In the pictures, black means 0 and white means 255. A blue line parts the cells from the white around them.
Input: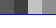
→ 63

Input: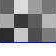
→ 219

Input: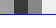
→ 58

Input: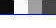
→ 250

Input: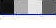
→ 174

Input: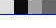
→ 12

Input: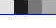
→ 29

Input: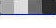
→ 219
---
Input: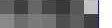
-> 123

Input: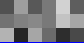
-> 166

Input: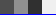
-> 48

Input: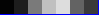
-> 122

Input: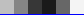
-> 55

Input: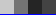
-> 37

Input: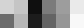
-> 28

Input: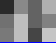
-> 69
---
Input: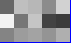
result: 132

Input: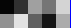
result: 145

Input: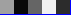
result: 160

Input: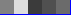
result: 129

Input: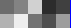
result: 178

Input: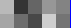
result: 165

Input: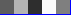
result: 93

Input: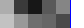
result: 194

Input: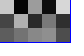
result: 93

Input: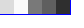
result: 220
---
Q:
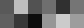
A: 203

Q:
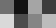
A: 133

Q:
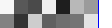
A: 116

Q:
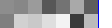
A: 58

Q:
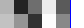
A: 252

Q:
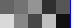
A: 191

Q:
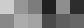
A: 95

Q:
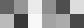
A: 172

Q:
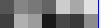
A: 57

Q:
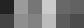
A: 91
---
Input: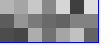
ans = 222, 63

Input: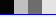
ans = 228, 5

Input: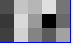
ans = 223, 2

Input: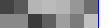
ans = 193, 59

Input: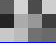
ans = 212, 36

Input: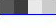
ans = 233, 60

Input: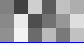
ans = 243, 65

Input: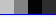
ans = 196, 3

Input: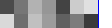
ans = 224, 59

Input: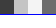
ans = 244, 61
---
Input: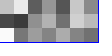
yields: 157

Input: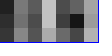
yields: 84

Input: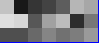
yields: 105

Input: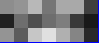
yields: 198

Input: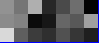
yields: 60

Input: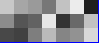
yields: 126
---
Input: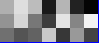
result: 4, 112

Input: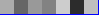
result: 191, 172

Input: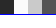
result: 84, 41

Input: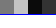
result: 51, 121

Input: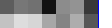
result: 56, 194

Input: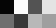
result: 228, 111

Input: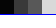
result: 217, 5

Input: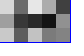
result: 64, 201

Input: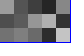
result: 135, 114

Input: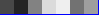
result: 158, 72
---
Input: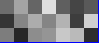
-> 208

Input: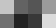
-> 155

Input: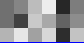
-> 141

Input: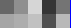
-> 116

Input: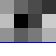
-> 204

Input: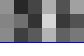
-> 82

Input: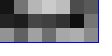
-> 117

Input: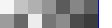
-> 97
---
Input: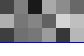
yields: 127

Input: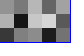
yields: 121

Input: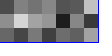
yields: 129

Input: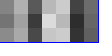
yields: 177

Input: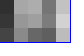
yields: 167

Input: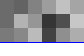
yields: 99
